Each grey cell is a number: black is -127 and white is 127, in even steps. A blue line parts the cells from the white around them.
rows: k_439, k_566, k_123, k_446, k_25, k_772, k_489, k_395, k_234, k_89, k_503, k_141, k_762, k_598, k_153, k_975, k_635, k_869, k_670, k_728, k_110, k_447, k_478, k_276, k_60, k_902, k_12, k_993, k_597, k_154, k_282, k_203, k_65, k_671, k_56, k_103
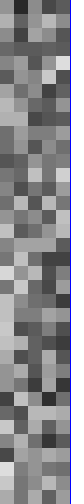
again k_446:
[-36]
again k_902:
[43]
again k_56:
[12]
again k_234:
[49]
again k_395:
[20]
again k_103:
[43]
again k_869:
[35]

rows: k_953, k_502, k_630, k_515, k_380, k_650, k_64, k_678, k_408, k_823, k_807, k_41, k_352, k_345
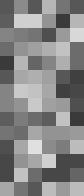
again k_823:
[19]
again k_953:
[-40]
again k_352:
[-56]
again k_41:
[-56]

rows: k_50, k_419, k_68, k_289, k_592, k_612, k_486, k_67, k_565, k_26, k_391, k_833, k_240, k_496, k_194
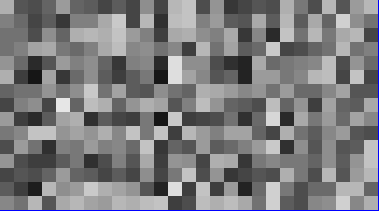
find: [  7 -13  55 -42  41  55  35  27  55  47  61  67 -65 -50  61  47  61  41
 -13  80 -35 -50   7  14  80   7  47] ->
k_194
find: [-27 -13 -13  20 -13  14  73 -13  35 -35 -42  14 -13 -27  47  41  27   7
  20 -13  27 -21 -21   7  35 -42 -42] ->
k_486
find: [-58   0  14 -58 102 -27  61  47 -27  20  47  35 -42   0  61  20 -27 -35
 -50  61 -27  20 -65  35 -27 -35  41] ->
k_67
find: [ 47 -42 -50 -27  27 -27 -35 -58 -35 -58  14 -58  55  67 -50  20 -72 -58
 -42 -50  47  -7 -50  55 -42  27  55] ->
k_50
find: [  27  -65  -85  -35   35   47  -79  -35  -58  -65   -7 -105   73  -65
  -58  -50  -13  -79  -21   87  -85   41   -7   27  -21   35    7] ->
k_565
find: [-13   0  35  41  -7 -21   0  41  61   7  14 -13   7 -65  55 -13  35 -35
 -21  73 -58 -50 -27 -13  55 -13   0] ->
k_289

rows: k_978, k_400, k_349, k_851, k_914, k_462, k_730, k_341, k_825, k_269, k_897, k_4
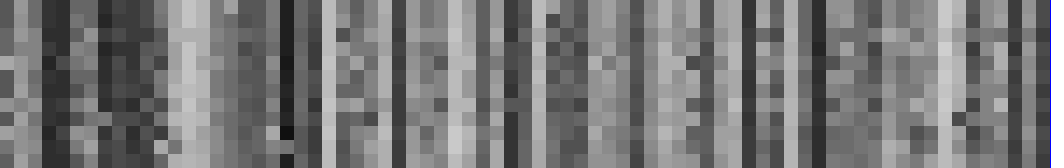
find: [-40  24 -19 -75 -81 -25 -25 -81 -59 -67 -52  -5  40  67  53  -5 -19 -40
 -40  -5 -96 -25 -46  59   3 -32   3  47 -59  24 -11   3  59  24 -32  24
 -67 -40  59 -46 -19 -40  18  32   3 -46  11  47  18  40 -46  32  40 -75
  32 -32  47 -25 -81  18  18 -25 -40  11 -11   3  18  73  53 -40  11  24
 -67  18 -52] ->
k_462
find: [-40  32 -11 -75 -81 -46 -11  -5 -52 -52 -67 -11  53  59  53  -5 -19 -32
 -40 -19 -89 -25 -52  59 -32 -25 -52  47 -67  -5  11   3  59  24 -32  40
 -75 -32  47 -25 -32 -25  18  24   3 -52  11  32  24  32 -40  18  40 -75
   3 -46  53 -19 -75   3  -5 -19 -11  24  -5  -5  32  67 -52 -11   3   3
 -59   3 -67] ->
k_825
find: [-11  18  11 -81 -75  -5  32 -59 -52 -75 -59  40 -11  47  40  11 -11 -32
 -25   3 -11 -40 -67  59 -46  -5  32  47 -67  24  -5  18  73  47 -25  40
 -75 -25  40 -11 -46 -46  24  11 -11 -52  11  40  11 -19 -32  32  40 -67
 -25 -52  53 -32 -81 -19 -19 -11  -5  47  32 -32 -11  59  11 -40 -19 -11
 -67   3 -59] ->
k_897
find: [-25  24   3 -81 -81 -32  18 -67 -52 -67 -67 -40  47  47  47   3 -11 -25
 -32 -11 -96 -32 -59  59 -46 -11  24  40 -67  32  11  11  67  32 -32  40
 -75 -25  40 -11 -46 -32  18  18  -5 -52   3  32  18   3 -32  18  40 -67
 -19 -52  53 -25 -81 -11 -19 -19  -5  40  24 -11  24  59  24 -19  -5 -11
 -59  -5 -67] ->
k_349
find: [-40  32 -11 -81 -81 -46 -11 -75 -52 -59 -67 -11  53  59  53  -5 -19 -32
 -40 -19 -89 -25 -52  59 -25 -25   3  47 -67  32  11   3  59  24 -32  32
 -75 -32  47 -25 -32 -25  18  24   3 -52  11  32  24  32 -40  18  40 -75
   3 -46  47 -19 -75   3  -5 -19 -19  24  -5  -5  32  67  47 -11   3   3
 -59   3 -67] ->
k_730

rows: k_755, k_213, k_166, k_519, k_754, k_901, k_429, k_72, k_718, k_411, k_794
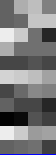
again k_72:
[-57]
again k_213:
[69]
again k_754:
[-57]
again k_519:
[-15]
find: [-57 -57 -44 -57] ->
k_754
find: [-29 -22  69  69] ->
k_213

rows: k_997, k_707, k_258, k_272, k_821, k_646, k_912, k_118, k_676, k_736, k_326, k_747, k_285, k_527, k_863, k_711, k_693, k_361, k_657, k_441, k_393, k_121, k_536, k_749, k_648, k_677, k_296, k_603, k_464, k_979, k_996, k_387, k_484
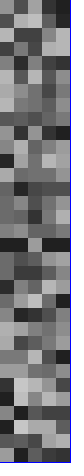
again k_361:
[-95]
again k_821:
[0]
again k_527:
[-48]
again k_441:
[-68]
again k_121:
[-20]
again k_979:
[-62]

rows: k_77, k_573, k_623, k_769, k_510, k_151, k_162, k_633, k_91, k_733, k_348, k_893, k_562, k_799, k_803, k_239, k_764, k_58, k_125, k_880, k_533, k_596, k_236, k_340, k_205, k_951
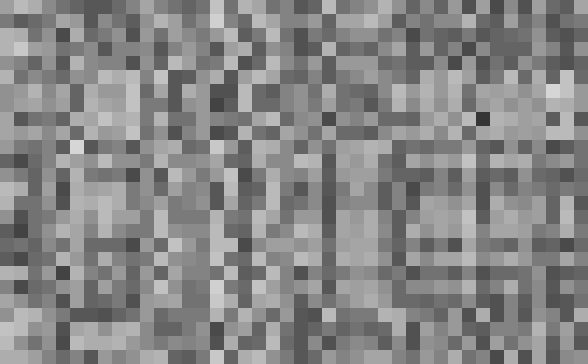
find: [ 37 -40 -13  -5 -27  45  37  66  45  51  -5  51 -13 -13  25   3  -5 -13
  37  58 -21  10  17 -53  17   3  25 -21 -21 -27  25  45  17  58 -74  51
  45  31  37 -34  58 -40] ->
k_91
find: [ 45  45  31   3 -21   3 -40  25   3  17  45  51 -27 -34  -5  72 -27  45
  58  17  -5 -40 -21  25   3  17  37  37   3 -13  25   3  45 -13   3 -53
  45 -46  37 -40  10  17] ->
k_951
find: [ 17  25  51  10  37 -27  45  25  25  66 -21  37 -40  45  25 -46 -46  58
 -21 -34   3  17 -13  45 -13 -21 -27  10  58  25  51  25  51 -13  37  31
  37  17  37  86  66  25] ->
k_162
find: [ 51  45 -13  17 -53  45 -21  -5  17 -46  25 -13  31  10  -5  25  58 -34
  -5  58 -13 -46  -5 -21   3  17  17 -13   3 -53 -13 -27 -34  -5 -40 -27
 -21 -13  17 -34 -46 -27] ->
k_623

